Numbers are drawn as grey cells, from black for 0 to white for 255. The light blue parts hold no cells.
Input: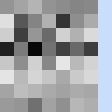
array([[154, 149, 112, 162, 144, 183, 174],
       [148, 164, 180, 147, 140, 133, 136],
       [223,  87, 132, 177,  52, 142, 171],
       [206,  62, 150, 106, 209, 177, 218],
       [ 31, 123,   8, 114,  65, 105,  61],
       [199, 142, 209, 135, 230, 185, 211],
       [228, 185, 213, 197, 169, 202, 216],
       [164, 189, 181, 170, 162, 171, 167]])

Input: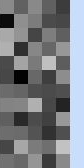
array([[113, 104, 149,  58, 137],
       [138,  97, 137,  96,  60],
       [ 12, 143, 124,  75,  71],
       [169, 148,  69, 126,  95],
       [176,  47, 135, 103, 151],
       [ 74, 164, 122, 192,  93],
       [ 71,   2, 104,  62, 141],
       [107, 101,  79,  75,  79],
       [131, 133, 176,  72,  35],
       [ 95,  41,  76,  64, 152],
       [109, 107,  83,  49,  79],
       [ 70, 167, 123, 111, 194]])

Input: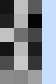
array([[139, 136, 160],
       [ 21, 192,  90],
       [ 32, 180,   4],
       [194, 111,  69],
       [ 19, 186,  28],
       [ 76, 201,  53]])

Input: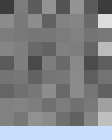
array([[129, 119, 145, 138, 111,  97, 134, 191],
       [ 60, 124,  92, 147,  83, 148,  91,  60],
       [139, 121, 141,  97, 130, 133, 106, 220],
       [124, 121, 118, 119, 124, 129, 116, 121],
       [133, 127, 105,  98, 128, 126, 101, 187],
       [ 91, 127,  73, 125, 106, 137,  75,  95],
       [116, 119,  98, 117, 120, 138,  94, 115],
       [101, 112, 120, 141, 105, 139, 118,  97],
       [129, 131, 126, 113, 125, 113, 121, 160]])

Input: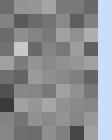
array([[135, 111, 109, 143, 127,  71, 162],
       [109, 148, 149, 164, 122, 121, 105],
       [131,  90, 107, 116, 137,  94, 128],
       [106, 142, 132, 121, 160, 144, 173],
       [114, 200, 105, 132, 120, 156,  96],
       [160, 124, 148, 137, 145, 149, 160],
       [111, 100, 155, 143, 137, 128, 100],
       [ 81, 135, 134, 121, 160, 144, 119],
       [ 59, 161, 150, 166, 145, 138, 134],
       [131, 117, 145, 137, 147, 134, 152]])

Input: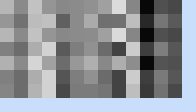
array([[133, 108, 179, 210,  73, 123, 123, 117,  67, 190,  57, 114,  73],
       [182, 138, 194, 149, 136, 139, 145, 160, 219, 134,   8,  80,  72],
       [150, 114, 188, 192,  96, 139, 171, 112, 113, 190,  40, 118,  90],
       [182, 138, 194, 149, 136, 139, 140, 160, 219, 134,   8,  80,  72],
       [128, 108, 173, 210,  90, 126, 145, 107,  67, 204,  62, 126,  87],
       [177, 138, 213, 161, 108, 152, 175, 136, 174, 141,   8,  84,  80],
       [128, 108, 173, 210,  85, 126, 145, 107,  67, 204,  62, 122,  87]])

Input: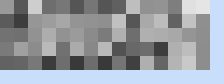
array([[ 98, 101, 120,  60, 110,  57, 109,  57, 117,  64, 175, 101, 180,
        201, 141],
       [153,  87, 206, 110, 119,  85, 118,  85,  96, 190, 145, 147, 126,
        224, 229],
       [ 91,  61, 150, 157, 167, 148, 146, 143, 192,  86, 169, 188,  98,
        194, 143],
       [114, 112, 146, 173, 146, 155, 139, 123, 176, 110, 176, 173, 168,
        149, 142],
       [122, 160, 140, 186, 113, 171, 136, 185,  82, 104, 109,  61, 176,
        189, 141]])
